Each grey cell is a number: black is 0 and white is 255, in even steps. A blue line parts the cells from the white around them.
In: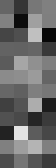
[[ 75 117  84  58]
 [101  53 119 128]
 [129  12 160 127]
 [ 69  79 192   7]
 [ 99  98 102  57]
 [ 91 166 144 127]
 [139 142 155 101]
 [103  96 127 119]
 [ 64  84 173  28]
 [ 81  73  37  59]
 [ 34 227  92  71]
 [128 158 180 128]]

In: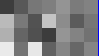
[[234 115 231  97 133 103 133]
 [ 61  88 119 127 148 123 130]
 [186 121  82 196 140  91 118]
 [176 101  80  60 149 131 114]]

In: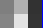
[[133 227  52]
 [127 176  50]]

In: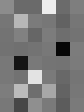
[[120  71 143 122  92 122]
 [140 106 106 237 107 126]
 [118 183 123 119  98 118]
 [115 129 102 124 110 115]
 [114 112 115 120   7 124]
 [120  20 121 116 115 123]
 [120 114 227 122 104 117]
 [125 187 110 167  99 119]]

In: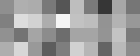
[[174 215 153  93 126 209 182 100 185 140]
 [143 175 172 121  85 190 122  54 167 118]
 [128 221 210 173 245 194 189 147 179 152]
 [145 115 165 140 109 165 165 148 195 122]]

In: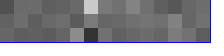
[[102  94  97  92 101 140  51 113  97 103 108 102 124 114  93]
 [ 81 107 108  95  98 105 202 121 113 131 111  95  87 103 109]
 [ 98 109  94 105 110  91 122 102 105 112 116 112 130 102 113]]
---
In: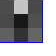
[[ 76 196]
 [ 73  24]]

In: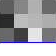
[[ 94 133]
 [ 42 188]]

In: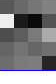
[[ 88 105]
 [237  26]]

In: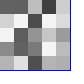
[[ 98  97]
 [210 244]]

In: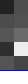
[[34 77]
 [76 81]]

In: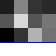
[[ 29 133]
 [ 86 217]]

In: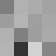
[[126 177]
 [157 180]]

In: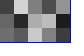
[[ 65 211]
 [102  40]]
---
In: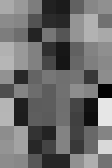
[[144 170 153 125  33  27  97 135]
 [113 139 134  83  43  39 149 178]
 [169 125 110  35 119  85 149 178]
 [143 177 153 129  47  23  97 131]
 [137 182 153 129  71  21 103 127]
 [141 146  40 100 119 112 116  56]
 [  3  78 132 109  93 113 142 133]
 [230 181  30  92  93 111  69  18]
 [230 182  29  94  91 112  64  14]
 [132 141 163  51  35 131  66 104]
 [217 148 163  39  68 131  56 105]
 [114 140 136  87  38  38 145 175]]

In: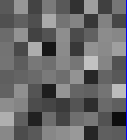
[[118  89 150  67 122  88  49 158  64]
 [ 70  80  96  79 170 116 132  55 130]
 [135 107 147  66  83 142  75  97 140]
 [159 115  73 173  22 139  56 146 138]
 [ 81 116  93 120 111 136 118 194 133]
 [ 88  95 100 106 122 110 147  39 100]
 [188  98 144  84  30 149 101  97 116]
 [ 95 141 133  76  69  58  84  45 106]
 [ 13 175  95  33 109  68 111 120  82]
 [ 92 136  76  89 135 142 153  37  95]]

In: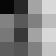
[[216   6  39 164]
 [188 130  89 128]
 [216 120  56 163]
 [195  94  86 129]]

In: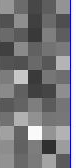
[[147 151 107  71  93]
 [ 78  81 143  64 106]
 [ 93 106  90  57 127]
 [122  64 138  97 115]
 [180  83  80 105  87]
 [110 124 199  58 118]
 [142 138  96  64  69]
 [117  88  99 126  91]
 [119 113 177 145 117]
 [178 161  99 250 148]
 [156 141  97 125  48]
 [ 90 146 104 122 164]]

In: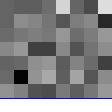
[[221 100  94  94 109 212 101  75]
 [ 40 100 140 133 117  85 125 136]
 [152 107 119 126 120 150 109 124]
 [141 136 151  64  64 137  83 115]
 [ 64  99 104 143 150  92 131 107]
 [139 105   4 147 168  94 164  85]
 [152 145 129  82  77 122  94 119]]

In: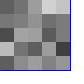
[[195  96 114 157 209]
 [123 119 126 146 112]
 [124  76 163 159  91]
 [ 63 187 115  94 157]
 [150  94 140 157 130]]
